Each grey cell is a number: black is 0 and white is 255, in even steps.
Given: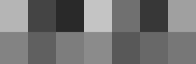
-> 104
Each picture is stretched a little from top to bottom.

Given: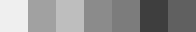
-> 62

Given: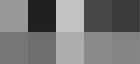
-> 138

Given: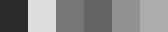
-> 145

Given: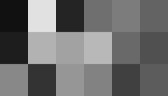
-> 64

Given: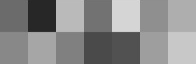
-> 158
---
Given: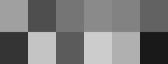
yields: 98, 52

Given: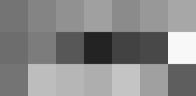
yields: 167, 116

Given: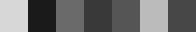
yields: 71, 215

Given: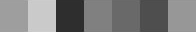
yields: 151, 158

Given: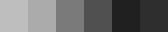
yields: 46, 190

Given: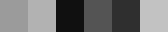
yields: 194, 155

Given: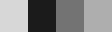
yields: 174, 215

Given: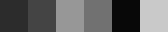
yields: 201, 44
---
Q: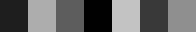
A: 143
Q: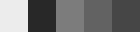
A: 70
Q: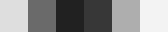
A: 243
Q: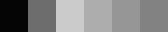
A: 130
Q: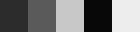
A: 237
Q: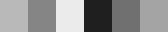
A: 164
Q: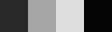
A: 5
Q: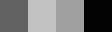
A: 3
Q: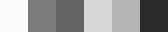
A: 42
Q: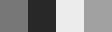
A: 161
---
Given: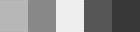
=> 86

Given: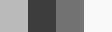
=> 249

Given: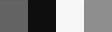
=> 142

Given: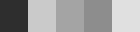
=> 141

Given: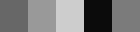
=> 11

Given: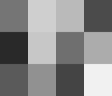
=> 75

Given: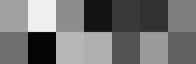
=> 19

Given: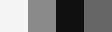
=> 102
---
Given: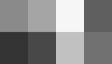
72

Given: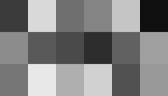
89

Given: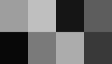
122

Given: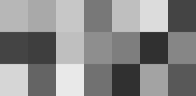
62

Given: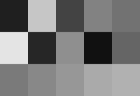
38

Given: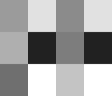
33
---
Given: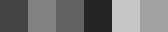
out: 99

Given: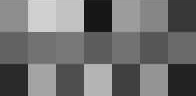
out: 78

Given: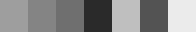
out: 111

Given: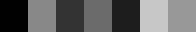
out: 51

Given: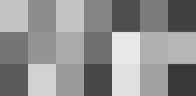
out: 155

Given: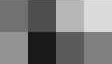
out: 91

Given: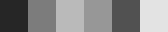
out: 186
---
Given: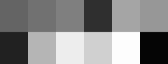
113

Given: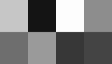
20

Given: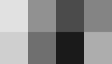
145

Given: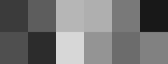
93

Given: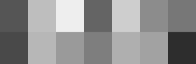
190

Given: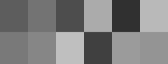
115

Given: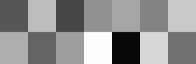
189

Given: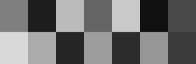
29

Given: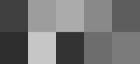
157
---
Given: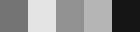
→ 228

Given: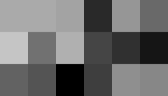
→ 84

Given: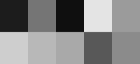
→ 184

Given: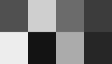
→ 19

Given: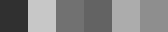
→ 199

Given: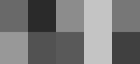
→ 82

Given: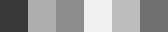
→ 174
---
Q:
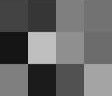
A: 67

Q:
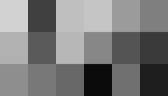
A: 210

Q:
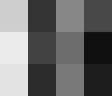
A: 206

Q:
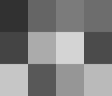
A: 49

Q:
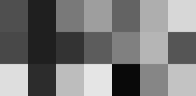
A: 79

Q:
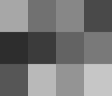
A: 167
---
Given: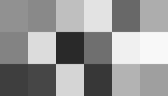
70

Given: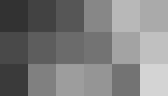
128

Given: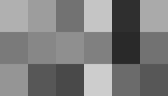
87

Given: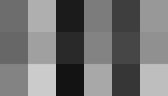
203

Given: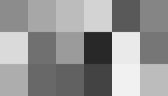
104

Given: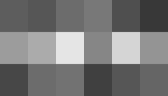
108
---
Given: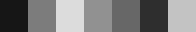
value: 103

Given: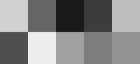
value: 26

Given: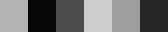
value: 206

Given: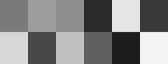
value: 43

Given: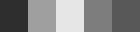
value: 230

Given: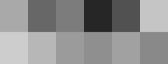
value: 38

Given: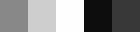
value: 254
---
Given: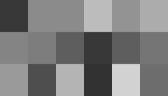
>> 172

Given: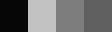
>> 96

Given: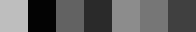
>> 64

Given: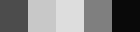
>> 9

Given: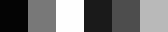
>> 185

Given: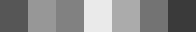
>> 58

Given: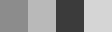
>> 213

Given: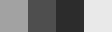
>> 233
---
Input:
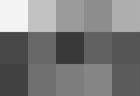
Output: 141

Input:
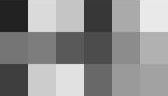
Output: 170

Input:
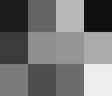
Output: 184

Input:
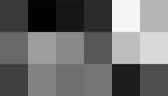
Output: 245

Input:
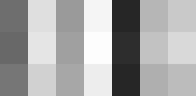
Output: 182

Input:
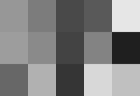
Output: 89

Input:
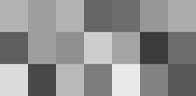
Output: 150

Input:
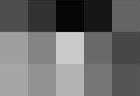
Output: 22
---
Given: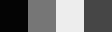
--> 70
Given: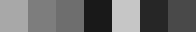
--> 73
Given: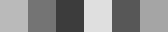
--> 165
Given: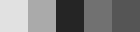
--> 85
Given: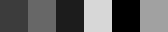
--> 161
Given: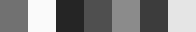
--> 229
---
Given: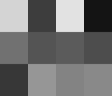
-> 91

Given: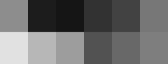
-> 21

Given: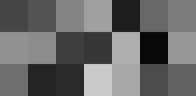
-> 62

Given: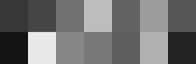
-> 113

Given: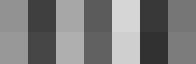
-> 167

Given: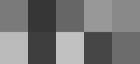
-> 102

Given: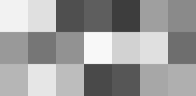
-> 146
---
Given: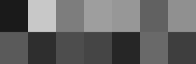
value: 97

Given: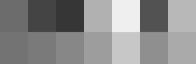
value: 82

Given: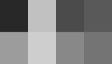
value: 75

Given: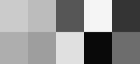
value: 245

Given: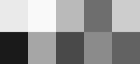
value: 110

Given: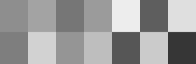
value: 94
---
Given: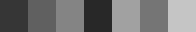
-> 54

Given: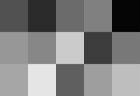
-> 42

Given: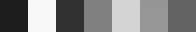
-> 49

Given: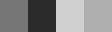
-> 118

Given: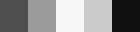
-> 78

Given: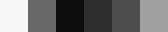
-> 46

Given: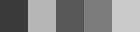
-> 87
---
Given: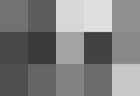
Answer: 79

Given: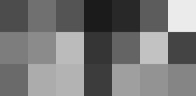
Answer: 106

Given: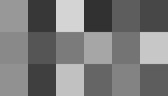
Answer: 145

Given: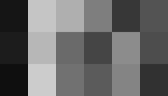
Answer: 15

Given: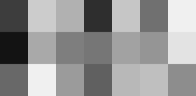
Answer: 104

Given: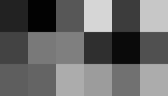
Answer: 94

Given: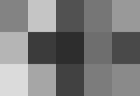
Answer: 219
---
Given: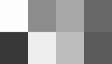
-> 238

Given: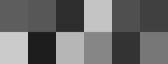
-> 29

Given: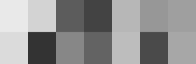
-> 51

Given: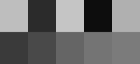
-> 73

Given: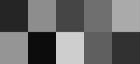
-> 12

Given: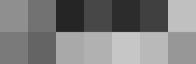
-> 100

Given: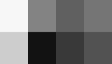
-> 18

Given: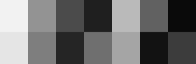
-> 126
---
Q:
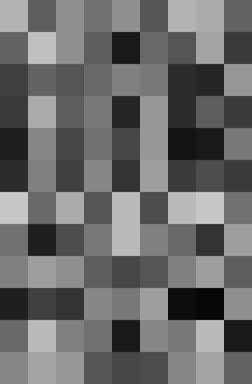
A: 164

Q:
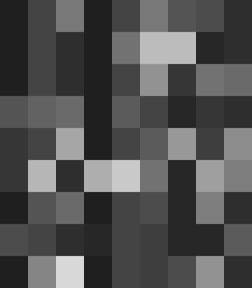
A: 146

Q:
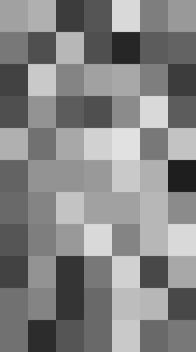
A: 105

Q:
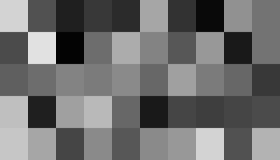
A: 81

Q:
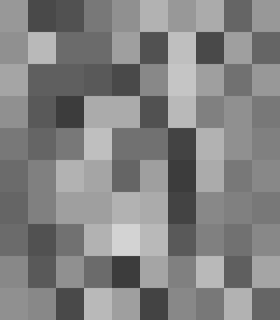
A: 178
